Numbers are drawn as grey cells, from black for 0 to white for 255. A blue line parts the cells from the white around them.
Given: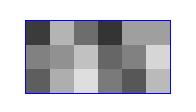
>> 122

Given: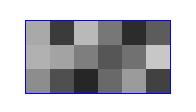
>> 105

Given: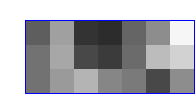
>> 122

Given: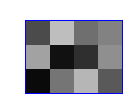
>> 117

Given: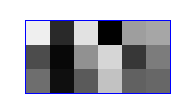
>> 194

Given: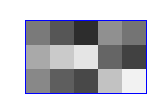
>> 72

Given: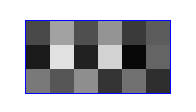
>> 52

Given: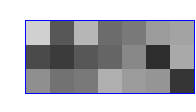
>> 155

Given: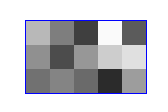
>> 106
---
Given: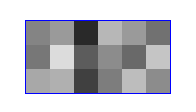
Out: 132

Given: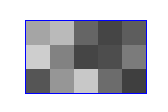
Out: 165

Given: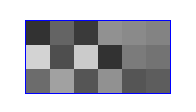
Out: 50

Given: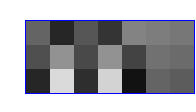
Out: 100

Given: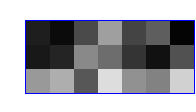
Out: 30

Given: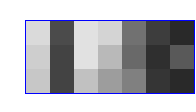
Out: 218

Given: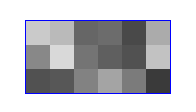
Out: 202

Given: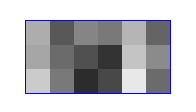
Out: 173

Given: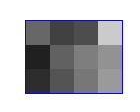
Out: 103

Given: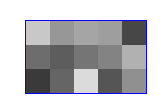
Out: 200
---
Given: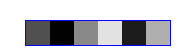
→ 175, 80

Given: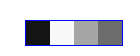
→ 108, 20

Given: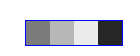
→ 38, 123

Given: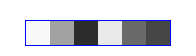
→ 70, 248

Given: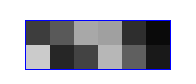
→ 10, 203

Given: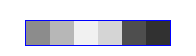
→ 49, 140

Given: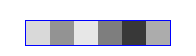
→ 172, 217

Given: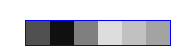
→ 163, 80
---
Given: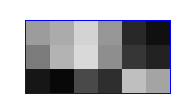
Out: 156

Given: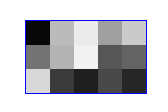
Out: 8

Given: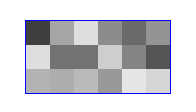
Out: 63

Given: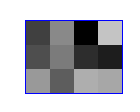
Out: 64

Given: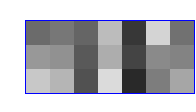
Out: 107

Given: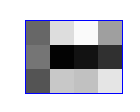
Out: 103

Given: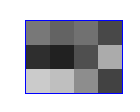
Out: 120

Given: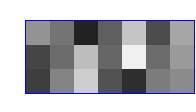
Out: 147

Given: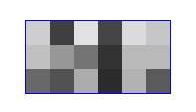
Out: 206
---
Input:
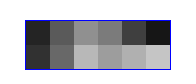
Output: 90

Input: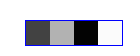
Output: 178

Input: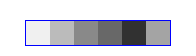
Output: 187

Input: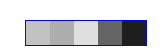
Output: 174

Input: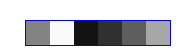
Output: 250

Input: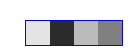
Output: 43
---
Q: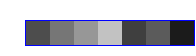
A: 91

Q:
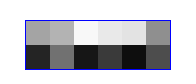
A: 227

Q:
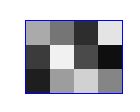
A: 45

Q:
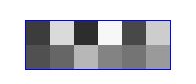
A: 72

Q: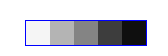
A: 61

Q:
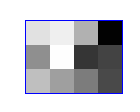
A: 177

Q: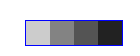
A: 84

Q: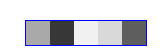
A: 217
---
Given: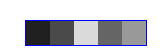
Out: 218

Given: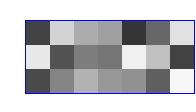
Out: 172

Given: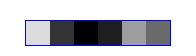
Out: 1

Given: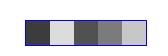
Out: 81

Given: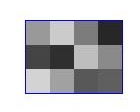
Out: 124

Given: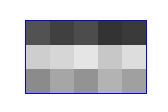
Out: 76

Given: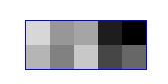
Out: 165

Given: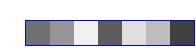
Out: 241

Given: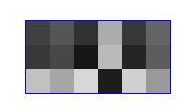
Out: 50
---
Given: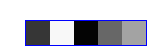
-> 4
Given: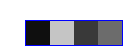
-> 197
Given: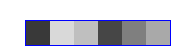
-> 70
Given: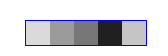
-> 119
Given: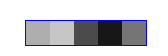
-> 75
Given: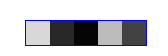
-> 5
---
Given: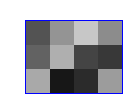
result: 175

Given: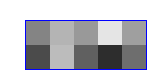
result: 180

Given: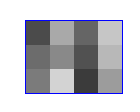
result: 137

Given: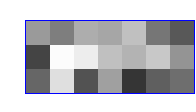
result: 252

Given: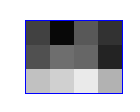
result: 110

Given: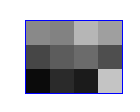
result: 92

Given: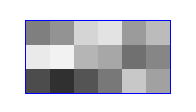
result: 242

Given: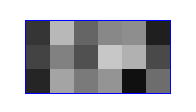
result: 129

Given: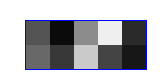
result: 11
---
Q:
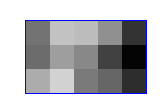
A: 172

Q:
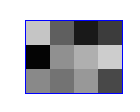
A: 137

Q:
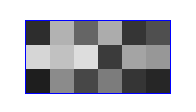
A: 30

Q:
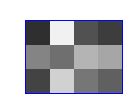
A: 67

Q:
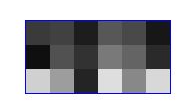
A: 208

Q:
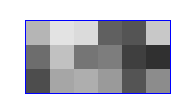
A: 77

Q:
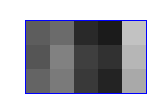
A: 100
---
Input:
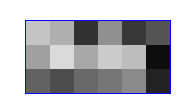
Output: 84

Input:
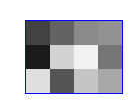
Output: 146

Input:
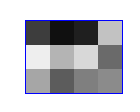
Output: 194

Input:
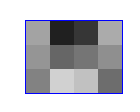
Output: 171

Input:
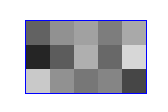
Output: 169

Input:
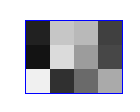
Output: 64

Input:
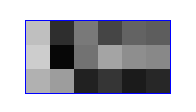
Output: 93

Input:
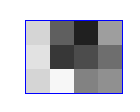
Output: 158
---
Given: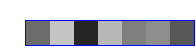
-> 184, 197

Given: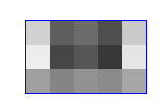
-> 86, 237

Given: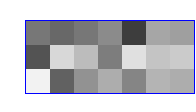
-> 125, 242

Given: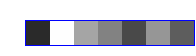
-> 130, 254

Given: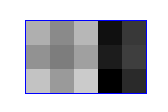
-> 160, 203

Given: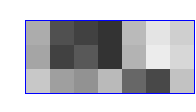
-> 51, 236

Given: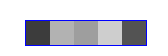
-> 158, 206
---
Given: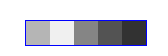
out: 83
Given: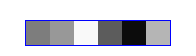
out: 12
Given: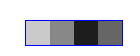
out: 29
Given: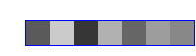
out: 157
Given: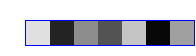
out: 8
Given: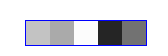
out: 37
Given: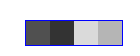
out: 218
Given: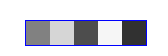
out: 246
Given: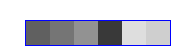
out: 222
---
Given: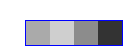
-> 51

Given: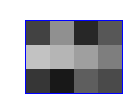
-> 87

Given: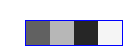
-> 245

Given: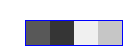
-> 198

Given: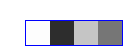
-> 118

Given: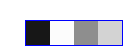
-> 211

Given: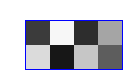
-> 165

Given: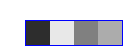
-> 172

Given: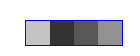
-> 144

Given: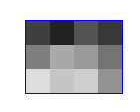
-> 56
